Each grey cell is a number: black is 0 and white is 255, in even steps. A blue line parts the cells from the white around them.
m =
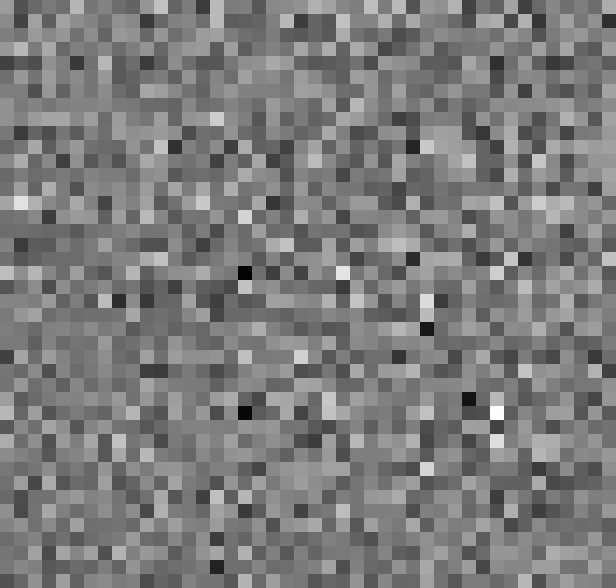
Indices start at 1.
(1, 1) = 156
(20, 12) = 126
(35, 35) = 139
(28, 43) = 119
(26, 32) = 138
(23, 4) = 109
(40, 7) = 160
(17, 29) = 154
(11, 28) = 97
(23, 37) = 129
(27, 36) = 152
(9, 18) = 126
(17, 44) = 109
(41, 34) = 156
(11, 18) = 172
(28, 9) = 102
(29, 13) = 158
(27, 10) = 126
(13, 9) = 124
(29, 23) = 103
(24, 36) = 89
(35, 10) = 100
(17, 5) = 106
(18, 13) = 140
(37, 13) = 123
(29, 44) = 149
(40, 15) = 147
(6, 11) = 114
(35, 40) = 73
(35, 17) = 149
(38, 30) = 168
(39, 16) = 61
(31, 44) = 114
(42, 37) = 117
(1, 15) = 59
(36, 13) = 86
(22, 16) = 63
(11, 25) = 141
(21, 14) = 123
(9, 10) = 127

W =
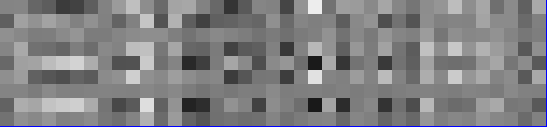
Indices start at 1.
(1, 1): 132
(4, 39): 143
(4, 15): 100
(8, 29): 112
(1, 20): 130
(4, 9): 131
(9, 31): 150
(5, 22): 110
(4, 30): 92
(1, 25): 158
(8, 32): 117
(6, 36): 132
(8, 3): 166
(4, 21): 56
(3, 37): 132
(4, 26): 151
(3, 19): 115
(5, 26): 115
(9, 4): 149
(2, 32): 129
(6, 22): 132
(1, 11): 141
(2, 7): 145
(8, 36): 169
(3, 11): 142
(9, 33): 135
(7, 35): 130
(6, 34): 150
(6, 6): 99
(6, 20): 119
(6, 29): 131
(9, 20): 132
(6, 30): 105
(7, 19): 125
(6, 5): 78
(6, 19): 118
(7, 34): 132
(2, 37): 139
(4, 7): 109

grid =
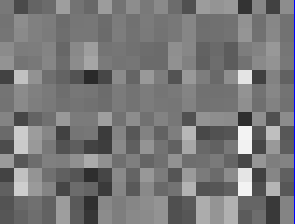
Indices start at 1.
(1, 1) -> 120
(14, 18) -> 243
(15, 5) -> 156
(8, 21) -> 113
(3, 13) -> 120
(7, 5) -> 110
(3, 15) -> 111
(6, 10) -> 101
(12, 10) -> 127
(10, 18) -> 243
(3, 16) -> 112
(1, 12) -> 138
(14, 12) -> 105
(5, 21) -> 120
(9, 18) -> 46
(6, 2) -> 193
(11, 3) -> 153
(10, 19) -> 86
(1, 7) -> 104
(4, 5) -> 103
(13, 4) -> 112
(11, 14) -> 167
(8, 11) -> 124
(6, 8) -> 71
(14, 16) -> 86
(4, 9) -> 118
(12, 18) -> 71
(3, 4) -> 123
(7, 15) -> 113
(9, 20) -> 80
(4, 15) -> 98
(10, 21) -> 87
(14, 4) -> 132
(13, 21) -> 96
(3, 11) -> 122
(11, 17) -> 120
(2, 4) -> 124

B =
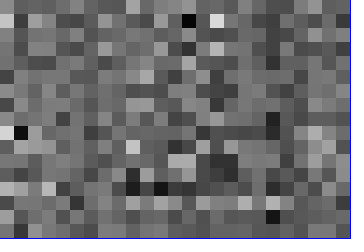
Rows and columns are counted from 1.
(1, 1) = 139
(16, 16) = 107
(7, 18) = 118
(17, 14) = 89
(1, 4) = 95
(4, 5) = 85
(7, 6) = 119
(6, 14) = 110
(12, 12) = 86
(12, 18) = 126
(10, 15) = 55
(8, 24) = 123
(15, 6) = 53
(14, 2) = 160
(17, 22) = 83
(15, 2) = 119
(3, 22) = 100
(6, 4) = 119
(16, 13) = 75
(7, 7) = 98
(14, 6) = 93
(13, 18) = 94
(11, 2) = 163
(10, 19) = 75
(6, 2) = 128
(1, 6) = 130
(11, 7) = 96
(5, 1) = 113
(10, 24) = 132
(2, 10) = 90
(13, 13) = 112
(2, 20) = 63
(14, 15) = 71
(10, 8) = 85
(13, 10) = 46
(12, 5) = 127
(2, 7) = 91
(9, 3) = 116
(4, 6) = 74

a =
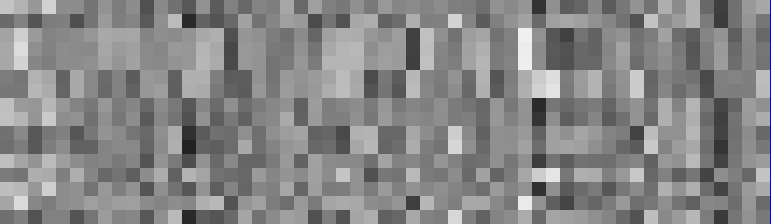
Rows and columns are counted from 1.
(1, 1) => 195
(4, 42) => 104
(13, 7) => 134
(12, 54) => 147
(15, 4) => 124
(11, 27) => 183
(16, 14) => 41
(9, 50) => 174
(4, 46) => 116
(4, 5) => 140
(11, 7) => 98
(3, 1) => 163
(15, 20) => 125
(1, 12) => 137
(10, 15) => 91
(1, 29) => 134
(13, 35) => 162
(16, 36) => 132
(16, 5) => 129
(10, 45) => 125
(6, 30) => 183
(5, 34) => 163
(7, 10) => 99
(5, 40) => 87
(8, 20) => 135
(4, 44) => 133
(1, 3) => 151
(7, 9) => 130
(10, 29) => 104
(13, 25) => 197
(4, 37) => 128
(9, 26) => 144
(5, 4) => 126
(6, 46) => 204
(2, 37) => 146
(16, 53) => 118
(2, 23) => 75
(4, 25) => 181
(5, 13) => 147

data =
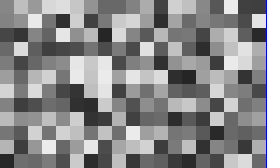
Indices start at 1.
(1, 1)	134
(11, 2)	62
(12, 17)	200
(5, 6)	230
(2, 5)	48
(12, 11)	105
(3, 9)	218
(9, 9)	179
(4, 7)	116
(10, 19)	108
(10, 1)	118
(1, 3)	153
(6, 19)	128
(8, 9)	133
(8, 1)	130
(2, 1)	131
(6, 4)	209
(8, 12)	116
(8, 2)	62
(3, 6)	144
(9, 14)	89
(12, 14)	43
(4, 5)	70
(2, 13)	164
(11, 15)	49
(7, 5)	70
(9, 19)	161
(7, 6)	52
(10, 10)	235
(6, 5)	118
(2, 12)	46
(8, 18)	111
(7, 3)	219
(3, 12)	184
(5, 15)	155
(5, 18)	217
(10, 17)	105
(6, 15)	160
